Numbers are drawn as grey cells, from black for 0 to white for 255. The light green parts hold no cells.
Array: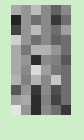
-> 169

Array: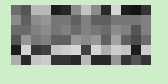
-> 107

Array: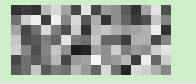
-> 50

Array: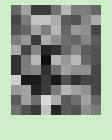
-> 102

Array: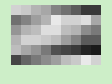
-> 210

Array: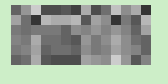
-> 99

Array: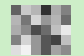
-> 98
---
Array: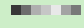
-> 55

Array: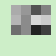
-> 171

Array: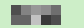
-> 78

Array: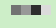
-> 114

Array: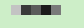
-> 195

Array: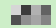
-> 214

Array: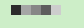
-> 43

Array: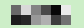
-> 105

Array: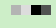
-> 179
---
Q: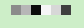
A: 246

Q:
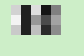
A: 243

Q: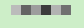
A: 187

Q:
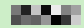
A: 236

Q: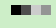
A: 204

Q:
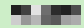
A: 226

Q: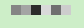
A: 217

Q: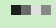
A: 224

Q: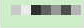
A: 234

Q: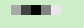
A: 232
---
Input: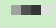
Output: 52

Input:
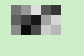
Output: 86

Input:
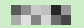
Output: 38

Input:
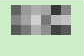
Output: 54

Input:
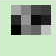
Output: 70

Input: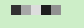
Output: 29

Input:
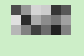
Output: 53

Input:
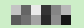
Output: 133
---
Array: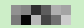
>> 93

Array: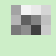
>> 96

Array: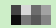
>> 216

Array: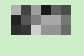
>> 167

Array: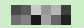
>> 151

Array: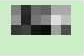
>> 138
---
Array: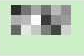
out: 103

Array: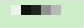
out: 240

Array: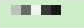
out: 191

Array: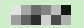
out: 158

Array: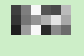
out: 30

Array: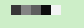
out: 54

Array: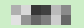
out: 226

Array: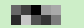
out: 41
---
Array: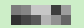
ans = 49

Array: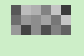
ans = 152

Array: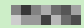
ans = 205

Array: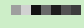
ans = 158

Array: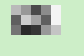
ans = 116

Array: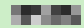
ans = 173

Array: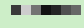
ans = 58

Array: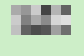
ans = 192

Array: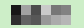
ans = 46
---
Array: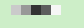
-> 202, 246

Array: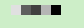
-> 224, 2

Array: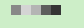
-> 136, 52

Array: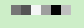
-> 118, 191

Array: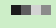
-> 27, 139

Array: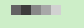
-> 99, 209

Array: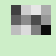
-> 64, 11

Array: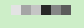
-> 227, 91
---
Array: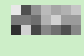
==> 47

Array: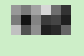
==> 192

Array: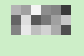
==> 131

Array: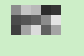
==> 63

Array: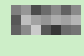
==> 97

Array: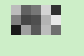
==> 26

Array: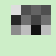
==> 139

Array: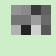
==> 177

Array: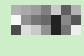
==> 76
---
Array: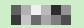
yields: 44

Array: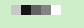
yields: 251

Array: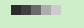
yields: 204

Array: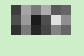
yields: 90

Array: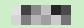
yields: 37

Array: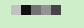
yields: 69

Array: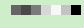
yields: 247
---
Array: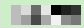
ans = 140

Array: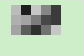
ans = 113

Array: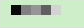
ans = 96

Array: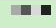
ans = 217

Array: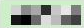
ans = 96

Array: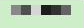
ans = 50

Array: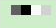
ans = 250
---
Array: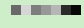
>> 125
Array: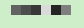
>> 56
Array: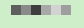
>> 62
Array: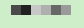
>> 199
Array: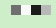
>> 27
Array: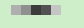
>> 59
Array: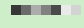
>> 172
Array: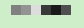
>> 221
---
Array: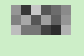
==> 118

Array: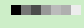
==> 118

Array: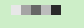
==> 165

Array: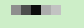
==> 77

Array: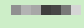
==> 179

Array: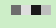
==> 222

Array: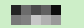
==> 129
